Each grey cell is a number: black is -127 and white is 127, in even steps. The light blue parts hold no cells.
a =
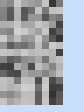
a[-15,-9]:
24
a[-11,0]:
15
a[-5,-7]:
-55
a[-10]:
[74, 27, 61, 23, 28, 73, 20, -39, -74]
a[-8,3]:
72
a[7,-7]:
51
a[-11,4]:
51
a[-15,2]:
74
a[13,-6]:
61
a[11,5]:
-48
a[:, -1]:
[-6, 69, -8, -59, -32, -74, 63, -63, 63, 51, 62, -18, -62, -40, -35]
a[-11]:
[15, 4, 81, 73, 51, 31, 71, -61, -32]
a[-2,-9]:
19
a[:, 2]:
[74, 54, 51, 70, 81, 61, -7, 51, -20, 44, -55, -6, 57, 30, 52]
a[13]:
[19, 10, 30, 61, 61, -34, 63, -75, -40]
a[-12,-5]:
39
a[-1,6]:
69
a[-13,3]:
-38
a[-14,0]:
4
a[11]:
[63, 55, -6, 63, 62, -48, 68, -52, -18]
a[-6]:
[-61, -66, 44, 23, -50, 62, 40, 6, 51]
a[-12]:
[47, 49, 70, 38, 39, 69, 55, 27, -59]
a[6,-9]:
22
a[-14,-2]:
64
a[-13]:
[1, -38, 51, -38, 21, 21, -41, 4, -8]
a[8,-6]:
12

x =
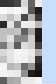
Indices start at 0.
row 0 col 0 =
-75
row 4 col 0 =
64
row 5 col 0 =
67
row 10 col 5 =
-109
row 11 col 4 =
106
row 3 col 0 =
-85
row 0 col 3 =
85
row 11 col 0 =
-33
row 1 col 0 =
122
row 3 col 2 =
-7
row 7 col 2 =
117
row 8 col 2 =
114
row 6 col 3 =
92
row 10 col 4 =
-96
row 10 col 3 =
15
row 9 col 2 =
68
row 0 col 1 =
-72
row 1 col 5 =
-99
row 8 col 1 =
99
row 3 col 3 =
110
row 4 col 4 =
37
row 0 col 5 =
109

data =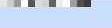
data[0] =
100
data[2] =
25
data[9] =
127
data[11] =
-48

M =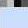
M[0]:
11
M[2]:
-115
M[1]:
64

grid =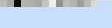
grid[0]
59
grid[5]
40
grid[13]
88
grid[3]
51

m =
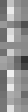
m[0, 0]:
-28
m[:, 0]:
[-28, -21, -11, 25, -18, -19, 12, -14, 36, 30, -23, -25, -21, -14, -9, -8]
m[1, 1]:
106
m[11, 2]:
24
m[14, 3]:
4
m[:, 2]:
[16, 30, 28, -13, 34, 31, 11, 29, -24, -18, 31, 24, 30, 34, 20, 30]
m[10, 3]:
13
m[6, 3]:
10
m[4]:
[-18, 88, 34, -14]
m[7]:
[-14, 79, 29, 12]
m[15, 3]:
17
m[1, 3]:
9
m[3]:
[25, 8, -13, -48]

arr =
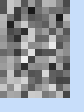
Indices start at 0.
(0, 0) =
-42
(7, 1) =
-9
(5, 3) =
49
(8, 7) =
70
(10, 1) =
70
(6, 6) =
39
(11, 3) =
83
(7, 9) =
13
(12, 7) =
87
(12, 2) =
84
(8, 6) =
32
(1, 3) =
-12
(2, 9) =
62
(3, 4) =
-7
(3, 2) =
22
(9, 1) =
43
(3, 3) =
73
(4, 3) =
-81
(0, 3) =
-41
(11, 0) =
19
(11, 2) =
58
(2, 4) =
-40
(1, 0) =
-44
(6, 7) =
107
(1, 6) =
12
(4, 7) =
-37
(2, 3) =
7
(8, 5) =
32
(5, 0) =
17
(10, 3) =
20
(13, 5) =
72
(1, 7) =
-17
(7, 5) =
-59
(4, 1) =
-53
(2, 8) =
-100

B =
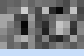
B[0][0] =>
-31
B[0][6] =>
-16
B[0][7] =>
-17
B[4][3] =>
-110
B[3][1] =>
2
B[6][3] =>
-49
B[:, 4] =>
[-26, -15, 27, 11, -3, 13, 11]
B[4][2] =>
-24
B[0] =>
[-31, -24, -30, -7, -26, -9, -16, -17, -37, -54, -10, -40]
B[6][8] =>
1
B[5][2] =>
27
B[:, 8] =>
[-37, -120, 8, 68, 56, -90, 1]
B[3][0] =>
36
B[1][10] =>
66
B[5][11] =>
-24
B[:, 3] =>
[-7, 77, -65, -122, -110, 50, -49]
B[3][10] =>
-70
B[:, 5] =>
[-9, -54, -59, -51, -29, -53, -40]
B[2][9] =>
3
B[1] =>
[-32, -9, -10, 77, -15, -54, 59, -88, -120, -47, 66, -60]
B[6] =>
[30, -27, -13, -49, 11, -40, -57, -23, 1, -16, -37, -12]
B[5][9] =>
-48

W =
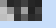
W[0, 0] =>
17
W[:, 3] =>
[-63, 32, -33]
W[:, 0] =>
[17, 68, 62]
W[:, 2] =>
[-81, -67, -77]
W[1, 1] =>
16

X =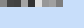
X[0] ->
7
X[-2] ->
32

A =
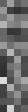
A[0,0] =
-29
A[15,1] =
81
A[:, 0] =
[-29, 23, -5, 52, -25, -22, 27, -33, -70, -75, -82, 89, -60, -62, -43, -74]
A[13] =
[-62, -21, 17, -44]
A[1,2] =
-76
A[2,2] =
-10
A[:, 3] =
[-13, -62, -6, 24, -43, -48, 11, -8, -53, -46, -52, 38, -4, -44, -57, -29]
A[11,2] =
5
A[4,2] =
-70
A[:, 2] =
[-34, -76, -10, -2, -70, -51, 8, -31, 29, 0, 19, 5, -28, 17, -12, -48]
